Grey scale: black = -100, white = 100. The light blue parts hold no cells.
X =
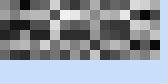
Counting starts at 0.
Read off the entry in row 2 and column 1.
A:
-83
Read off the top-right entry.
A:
36
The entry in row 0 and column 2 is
-93
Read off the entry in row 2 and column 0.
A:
-57
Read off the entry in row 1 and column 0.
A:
27
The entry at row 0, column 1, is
-20
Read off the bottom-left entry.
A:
-20
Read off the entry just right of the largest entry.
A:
80
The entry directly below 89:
-10
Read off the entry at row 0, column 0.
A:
8
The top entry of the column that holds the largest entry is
-30
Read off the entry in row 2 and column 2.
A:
-83
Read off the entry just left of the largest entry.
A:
-38

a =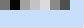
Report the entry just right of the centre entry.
72
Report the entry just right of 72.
8

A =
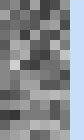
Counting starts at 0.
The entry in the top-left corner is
-13
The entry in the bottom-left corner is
16
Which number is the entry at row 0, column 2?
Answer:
-40
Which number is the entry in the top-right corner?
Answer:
16
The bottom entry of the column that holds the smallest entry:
26
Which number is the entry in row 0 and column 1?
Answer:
6
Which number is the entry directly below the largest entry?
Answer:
-4
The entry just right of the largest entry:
-40
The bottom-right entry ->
36
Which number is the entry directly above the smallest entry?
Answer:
16
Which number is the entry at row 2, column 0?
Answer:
-22
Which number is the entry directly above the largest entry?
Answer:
16
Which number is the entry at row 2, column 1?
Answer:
-13
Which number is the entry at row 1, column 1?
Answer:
-22
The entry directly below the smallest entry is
16
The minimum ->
-58
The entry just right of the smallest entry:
-4

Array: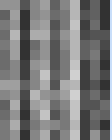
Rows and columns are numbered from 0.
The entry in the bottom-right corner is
-34
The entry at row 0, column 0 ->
15
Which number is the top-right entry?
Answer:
-61
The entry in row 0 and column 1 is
15
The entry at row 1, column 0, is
-24
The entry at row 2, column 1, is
15
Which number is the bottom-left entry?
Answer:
-5
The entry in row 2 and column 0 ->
-5
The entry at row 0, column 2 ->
-34
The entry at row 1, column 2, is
-61
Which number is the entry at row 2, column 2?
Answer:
-61

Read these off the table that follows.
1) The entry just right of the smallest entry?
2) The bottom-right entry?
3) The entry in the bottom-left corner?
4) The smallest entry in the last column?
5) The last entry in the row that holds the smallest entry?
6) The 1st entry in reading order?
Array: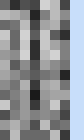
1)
20
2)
-55
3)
-28
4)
-71
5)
29
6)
-18

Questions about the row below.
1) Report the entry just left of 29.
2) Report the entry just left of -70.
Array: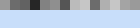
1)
55
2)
-23

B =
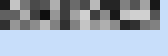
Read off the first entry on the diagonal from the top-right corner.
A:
-81
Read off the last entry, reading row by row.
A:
1
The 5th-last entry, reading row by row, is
10
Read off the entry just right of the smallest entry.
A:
18
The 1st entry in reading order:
-81
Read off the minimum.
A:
-89
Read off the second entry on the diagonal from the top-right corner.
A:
63
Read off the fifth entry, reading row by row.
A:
-34
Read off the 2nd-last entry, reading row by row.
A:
-8

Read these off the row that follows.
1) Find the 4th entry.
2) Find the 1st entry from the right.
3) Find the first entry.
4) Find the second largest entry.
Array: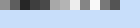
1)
-51
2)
-34
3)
13
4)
86

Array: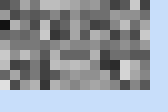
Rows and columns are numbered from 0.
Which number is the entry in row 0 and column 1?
-21
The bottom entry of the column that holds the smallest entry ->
76
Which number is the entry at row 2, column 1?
40
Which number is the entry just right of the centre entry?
5
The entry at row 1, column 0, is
21
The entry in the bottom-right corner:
-31
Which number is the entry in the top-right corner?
-49
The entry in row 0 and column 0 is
-41
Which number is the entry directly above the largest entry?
-21
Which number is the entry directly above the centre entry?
30
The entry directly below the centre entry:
-21
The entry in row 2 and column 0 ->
-86
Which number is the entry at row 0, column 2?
30
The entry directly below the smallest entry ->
-21

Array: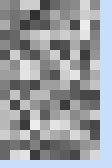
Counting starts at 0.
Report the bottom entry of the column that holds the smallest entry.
-54
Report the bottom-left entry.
-19
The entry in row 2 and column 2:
-54
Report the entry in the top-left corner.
16
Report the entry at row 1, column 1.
-10
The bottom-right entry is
69
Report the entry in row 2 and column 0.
34
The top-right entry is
8
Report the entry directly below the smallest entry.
-28
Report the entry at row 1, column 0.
0
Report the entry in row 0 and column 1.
0
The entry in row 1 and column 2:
0
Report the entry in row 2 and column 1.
-10
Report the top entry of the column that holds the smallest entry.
61
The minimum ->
-62
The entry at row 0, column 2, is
61

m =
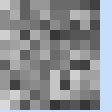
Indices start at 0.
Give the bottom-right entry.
-33
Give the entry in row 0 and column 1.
26
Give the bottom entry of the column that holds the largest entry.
70
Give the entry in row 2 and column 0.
9
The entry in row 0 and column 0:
62
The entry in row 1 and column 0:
9
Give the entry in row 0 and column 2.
-25
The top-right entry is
-50
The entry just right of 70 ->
26
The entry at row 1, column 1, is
35
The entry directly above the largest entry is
44

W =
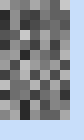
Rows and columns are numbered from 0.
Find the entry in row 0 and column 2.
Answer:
-4
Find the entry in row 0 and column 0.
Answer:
41
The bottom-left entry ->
4
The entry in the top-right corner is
57
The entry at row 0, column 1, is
4
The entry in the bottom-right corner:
32
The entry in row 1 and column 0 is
-68
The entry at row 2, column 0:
-59
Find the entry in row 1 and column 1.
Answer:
12
